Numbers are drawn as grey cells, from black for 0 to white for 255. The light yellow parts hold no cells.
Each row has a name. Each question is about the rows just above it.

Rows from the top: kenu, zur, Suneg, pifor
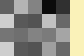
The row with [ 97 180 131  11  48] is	kenu
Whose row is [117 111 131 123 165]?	Suneg
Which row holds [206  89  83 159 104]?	pifor
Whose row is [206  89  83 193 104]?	zur

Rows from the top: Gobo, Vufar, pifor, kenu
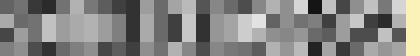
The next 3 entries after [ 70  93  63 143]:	[114 178 135]
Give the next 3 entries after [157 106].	[164 186  85]
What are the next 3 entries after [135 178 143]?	[213  21 193]
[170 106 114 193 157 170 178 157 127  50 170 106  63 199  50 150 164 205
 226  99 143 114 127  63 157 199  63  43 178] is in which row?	Vufar
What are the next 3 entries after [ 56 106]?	[170 150 164]
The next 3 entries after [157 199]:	[ 63  43 178]

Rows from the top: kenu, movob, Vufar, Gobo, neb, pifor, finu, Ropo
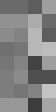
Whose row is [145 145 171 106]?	movob
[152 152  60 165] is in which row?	Ropo
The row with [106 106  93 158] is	kenu
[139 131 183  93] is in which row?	Vufar
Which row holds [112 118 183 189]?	Gobo

